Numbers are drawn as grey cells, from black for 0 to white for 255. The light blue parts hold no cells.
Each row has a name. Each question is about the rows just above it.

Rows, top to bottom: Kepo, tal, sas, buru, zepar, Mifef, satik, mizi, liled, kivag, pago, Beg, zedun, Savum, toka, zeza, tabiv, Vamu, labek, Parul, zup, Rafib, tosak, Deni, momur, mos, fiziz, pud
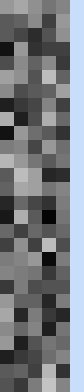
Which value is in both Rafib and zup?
[124]
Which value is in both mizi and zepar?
[57]
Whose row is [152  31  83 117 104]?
momur
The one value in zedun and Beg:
[90]
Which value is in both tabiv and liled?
[104]
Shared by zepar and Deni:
[138]

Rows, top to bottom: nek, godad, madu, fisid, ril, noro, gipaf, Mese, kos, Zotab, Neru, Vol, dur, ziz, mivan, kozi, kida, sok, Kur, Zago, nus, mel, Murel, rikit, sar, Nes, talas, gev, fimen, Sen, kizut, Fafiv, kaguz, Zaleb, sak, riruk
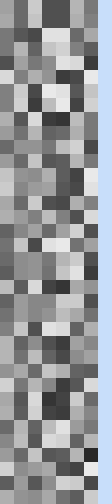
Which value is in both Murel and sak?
[155]
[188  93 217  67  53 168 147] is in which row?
nus
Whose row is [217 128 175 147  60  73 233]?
noro
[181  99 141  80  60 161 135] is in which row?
sar
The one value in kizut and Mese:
[188]

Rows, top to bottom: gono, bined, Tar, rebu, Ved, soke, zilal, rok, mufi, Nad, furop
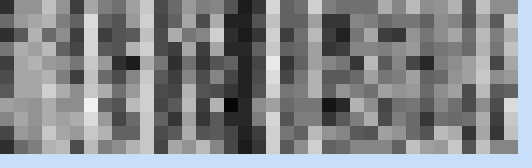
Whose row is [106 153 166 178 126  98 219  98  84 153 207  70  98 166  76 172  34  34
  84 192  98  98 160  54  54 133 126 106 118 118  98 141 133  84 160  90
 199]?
bined
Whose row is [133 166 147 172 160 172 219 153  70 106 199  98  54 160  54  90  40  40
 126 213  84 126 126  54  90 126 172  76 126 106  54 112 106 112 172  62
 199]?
mufi

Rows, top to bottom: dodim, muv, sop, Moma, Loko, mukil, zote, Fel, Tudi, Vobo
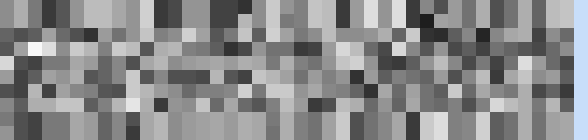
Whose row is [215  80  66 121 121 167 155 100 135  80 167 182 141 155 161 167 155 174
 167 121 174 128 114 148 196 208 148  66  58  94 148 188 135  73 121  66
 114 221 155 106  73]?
Loko
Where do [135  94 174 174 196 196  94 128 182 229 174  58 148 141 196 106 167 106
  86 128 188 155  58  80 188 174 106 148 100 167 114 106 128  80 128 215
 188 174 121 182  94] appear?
Fel
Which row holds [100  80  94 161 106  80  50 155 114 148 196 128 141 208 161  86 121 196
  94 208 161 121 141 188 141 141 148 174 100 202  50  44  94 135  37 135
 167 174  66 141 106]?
sop
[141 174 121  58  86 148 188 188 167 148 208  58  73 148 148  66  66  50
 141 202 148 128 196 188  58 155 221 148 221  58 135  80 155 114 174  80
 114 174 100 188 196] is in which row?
dodim
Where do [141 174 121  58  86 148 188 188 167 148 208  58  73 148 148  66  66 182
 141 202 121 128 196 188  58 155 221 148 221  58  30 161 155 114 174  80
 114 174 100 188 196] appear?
muv
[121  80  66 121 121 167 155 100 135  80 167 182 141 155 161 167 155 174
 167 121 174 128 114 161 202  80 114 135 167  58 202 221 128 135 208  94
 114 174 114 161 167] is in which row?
Tudi

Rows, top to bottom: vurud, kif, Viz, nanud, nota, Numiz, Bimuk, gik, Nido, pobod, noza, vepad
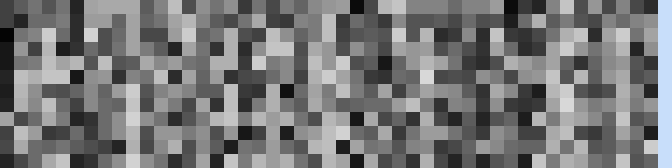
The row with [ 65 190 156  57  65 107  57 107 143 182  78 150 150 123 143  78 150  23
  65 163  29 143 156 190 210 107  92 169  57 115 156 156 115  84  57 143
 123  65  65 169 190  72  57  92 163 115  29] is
pobod
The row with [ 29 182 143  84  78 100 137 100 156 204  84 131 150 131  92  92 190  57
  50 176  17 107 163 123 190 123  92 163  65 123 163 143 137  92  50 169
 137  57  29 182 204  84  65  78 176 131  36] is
Bimuk
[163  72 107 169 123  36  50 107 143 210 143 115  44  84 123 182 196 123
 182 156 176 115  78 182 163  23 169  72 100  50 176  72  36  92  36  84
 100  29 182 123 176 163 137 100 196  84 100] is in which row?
Nido
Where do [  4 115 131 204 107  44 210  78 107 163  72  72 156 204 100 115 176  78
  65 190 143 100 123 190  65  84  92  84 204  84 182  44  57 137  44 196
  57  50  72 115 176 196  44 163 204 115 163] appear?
Viz
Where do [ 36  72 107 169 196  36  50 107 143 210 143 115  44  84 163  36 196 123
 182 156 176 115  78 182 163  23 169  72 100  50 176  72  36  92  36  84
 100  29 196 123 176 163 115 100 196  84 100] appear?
vepad

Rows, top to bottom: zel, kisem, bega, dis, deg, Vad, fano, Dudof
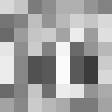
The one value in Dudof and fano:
[170]
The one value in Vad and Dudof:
[136]
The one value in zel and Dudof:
[123]
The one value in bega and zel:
[197]
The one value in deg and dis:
[203]

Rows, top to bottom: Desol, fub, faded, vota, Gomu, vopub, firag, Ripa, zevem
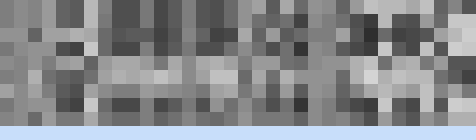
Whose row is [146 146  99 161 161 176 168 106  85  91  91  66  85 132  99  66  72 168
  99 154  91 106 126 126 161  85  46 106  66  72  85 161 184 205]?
faded
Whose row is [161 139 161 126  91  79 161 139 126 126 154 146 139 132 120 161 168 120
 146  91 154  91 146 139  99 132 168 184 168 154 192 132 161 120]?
firag
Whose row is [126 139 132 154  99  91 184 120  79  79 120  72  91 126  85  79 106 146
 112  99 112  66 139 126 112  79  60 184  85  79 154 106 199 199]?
fub
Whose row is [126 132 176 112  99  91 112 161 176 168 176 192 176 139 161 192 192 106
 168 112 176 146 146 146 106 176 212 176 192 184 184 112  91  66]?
vopub
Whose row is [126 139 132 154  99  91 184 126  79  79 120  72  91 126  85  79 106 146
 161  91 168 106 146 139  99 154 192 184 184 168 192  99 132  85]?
Desol

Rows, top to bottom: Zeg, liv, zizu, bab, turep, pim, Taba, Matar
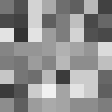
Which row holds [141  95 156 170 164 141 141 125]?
Matar
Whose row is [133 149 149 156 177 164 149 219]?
bab
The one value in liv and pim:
[103]
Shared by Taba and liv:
[95]
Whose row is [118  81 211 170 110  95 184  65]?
Zeg

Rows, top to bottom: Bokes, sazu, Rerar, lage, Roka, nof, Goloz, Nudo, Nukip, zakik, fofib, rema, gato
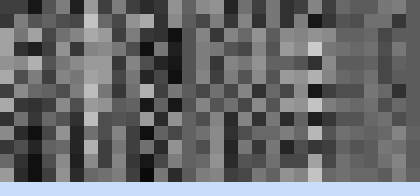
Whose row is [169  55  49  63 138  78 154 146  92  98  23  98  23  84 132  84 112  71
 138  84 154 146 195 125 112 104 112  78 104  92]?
Nudo
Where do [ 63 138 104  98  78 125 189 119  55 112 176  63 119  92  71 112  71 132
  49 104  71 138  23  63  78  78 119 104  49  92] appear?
Goloz

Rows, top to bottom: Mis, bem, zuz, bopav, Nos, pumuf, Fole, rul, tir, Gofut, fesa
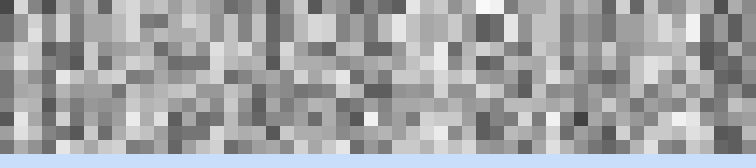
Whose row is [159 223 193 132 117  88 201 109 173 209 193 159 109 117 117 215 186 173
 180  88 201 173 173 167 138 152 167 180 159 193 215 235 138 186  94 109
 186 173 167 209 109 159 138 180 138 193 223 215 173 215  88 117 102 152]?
Nos
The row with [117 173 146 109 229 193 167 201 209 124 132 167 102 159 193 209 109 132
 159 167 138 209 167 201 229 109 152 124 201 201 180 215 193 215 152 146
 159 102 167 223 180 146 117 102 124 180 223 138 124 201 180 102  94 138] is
fesa
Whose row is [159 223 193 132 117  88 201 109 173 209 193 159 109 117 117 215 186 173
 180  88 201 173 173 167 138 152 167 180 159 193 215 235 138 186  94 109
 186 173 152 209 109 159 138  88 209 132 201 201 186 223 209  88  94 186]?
Gofut
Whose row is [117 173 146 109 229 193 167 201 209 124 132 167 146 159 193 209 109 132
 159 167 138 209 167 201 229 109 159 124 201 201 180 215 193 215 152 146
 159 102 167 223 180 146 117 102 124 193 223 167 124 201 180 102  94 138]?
pumuf
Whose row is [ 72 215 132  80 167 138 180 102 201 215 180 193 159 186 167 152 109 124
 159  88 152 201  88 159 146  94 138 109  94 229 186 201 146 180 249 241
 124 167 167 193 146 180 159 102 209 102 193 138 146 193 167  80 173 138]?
Mis

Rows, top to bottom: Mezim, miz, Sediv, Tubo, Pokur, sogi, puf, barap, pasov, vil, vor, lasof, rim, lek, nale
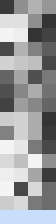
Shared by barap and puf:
[135]
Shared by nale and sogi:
[121]
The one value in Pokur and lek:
[72]
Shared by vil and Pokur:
[210]
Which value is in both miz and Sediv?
[52]
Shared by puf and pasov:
[172]

